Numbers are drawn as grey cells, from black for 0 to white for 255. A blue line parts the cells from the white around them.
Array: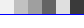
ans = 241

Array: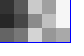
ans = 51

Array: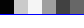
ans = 3

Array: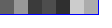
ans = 97

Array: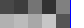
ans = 72

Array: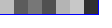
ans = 191

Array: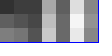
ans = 49

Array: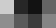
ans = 205

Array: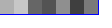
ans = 176

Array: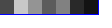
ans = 73
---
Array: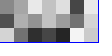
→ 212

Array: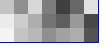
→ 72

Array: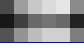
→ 34

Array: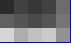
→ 117

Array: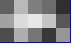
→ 87

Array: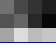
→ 8
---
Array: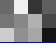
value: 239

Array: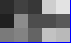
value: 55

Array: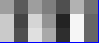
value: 79

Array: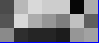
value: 205

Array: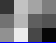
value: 194

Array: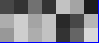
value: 194

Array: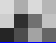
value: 173
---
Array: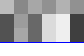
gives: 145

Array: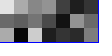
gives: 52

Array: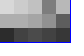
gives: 184

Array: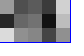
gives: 209

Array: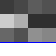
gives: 81

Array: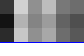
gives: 109

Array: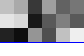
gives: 118

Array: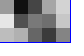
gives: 211

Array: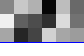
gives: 105

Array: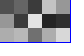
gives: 151
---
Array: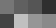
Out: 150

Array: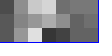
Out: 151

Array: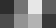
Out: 179

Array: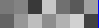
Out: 190

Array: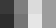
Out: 230

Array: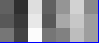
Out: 232
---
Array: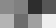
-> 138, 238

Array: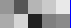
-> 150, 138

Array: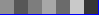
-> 144, 54

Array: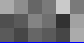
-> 171, 171

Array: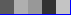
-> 91, 196

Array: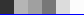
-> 50, 252
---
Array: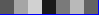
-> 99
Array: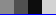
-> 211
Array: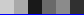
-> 48
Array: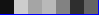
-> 100
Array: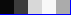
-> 171
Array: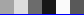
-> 89
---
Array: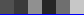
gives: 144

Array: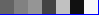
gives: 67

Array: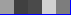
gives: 64

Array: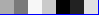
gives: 202

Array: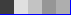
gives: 224

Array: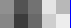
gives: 60

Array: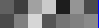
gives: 85

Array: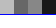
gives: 189
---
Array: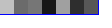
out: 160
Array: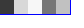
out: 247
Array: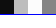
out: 189
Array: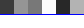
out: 252
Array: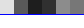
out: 48
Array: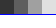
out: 94
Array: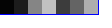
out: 60
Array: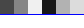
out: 24
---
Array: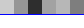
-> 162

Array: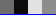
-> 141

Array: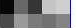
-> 197

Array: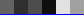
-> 15

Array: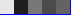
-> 75

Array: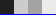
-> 235
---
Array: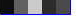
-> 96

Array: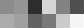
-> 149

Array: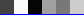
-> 250

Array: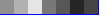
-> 177

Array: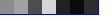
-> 161

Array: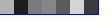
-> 29

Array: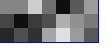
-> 133

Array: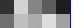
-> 211

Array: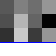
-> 128

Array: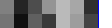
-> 36
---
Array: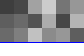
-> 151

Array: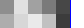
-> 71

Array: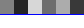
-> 57

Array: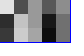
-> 141

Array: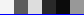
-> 152

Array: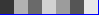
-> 231

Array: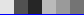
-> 116
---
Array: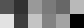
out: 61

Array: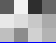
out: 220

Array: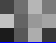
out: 100

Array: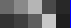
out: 63

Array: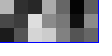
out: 60

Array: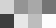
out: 231

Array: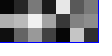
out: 186

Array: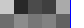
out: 140
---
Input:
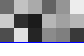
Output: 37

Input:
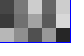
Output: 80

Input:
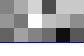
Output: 131

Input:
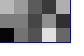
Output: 82

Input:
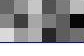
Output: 177

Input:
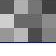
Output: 75
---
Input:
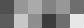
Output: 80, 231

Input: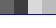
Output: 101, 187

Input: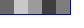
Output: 103, 125

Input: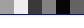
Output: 160, 99

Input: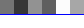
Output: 116, 167

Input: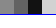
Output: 137, 210

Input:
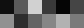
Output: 15, 122

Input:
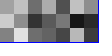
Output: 162, 60

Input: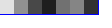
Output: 226, 49

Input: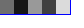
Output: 110, 219
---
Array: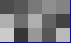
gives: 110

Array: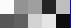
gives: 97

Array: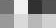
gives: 218

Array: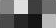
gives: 38

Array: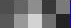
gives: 153

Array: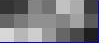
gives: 123
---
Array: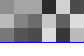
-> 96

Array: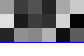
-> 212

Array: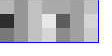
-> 160

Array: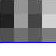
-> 69

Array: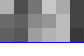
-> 187

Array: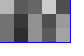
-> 79
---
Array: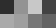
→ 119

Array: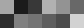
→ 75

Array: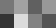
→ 130

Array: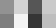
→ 53

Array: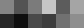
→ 113

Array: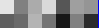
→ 128

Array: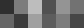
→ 124

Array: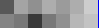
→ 183

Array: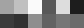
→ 118
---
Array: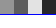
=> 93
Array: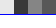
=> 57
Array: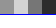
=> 211
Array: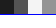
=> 83
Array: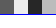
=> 236
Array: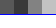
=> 57
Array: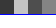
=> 196
